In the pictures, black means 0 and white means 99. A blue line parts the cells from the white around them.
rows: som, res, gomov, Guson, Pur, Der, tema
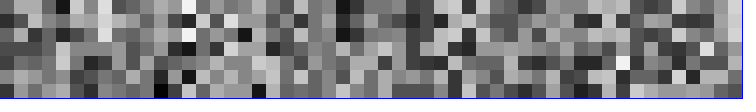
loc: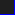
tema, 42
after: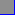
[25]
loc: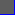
som, 37
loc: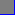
gomov, 28

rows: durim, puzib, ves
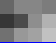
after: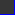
[29]
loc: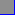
puzib, 3
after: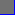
[59]
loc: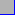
puzib, 4
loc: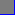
durim, 4

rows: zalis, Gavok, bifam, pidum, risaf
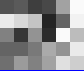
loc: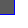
zalis, 2
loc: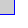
risaf, 6
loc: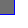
risaf, 1
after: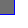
[60]

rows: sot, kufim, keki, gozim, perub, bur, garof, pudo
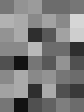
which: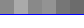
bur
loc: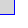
kufim, 6
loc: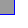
sot, 3
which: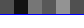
perub
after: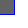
[49]
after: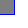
[42]

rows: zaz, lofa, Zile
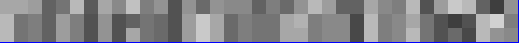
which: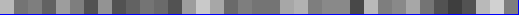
lofa
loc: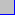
zaz, 10
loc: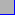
lofa, 22
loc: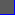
zaz, 7

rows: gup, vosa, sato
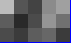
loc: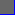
sato, 4
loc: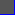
gup, 2
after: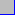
[33]
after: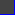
[54]

